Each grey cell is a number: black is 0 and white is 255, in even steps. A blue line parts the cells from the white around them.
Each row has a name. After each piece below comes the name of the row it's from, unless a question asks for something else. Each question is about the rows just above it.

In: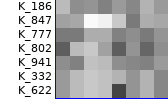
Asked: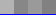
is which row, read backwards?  K_186
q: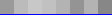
K_332
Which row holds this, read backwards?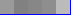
K_941

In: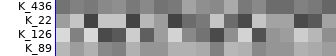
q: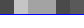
K_22
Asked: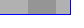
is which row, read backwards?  K_89
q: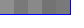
K_436
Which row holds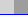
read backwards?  K_126

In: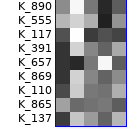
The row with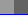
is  K_137
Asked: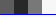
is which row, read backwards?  K_890
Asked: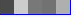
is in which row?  K_110
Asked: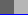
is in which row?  K_137

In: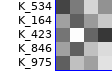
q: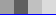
K_846
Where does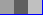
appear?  K_846
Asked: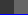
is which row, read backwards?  K_423
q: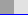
K_975
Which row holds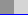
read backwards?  K_534
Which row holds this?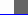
K_423

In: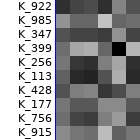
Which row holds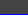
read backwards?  K_347
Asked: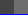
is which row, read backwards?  K_756
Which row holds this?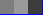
K_756

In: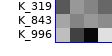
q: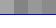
K_843

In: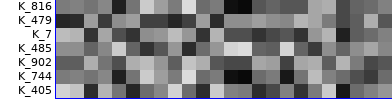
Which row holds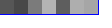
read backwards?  K_902
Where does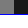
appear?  K_744
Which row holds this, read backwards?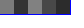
K_405

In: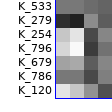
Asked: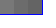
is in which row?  K_533
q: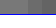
K_533
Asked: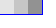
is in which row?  K_120
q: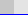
K_254
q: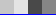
K_254

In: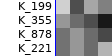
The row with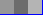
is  K_221
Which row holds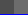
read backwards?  K_355
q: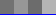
K_221
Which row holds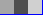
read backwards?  K_199
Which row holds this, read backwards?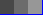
K_878
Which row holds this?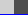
K_199

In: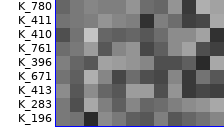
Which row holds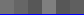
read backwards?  K_196
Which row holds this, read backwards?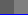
K_283
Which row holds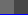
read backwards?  K_671
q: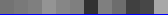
K_411
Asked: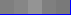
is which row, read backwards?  K_411
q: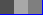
K_283

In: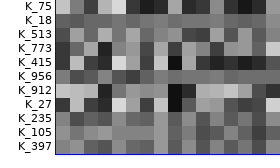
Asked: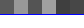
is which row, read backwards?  K_513
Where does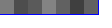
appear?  K_105
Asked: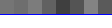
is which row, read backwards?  K_956
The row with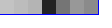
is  K_912

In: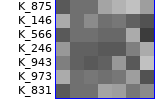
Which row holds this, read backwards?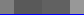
K_246
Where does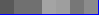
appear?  K_831
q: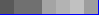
K_875
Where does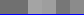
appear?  K_831
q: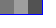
K_973
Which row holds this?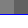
K_943
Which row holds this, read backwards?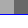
K_566

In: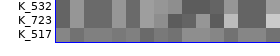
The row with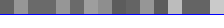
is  K_723
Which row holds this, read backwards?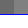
K_517
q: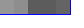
K_532
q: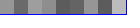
K_723

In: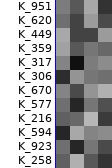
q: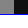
K_317
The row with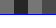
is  K_923
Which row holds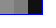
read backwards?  K_317
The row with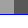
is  K_359

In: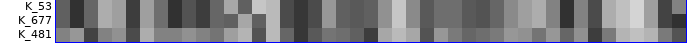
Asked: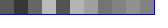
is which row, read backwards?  K_481
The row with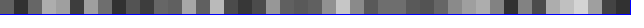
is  K_677
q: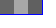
K_53

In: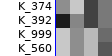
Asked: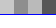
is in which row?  K_560
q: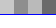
K_999

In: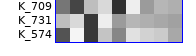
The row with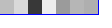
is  K_731
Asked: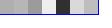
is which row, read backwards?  K_709

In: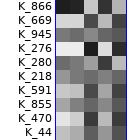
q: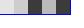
K_470
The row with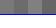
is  K_218
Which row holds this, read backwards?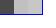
K_591
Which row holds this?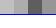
K_44

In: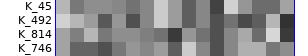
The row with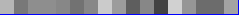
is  K_45
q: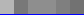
K_814
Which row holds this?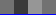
K_814
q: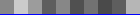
K_492
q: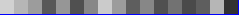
K_492
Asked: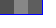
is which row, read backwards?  K_492

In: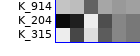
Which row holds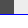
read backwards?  K_204
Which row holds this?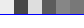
K_315
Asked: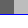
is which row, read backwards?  K_914

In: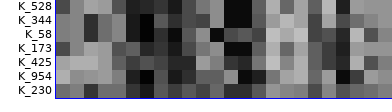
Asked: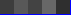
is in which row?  K_230
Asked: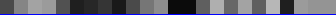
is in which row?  K_528
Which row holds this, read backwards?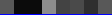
K_344
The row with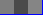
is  K_230
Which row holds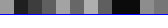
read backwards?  K_173
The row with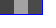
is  K_344
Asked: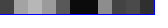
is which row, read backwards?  K_344

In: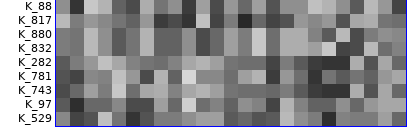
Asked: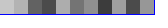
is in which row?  K_88
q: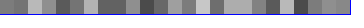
K_880
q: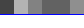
K_97
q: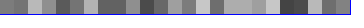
K_832

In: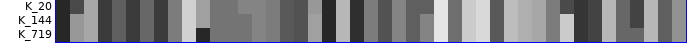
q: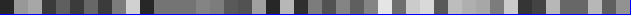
K_719
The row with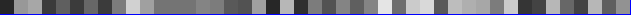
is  K_144

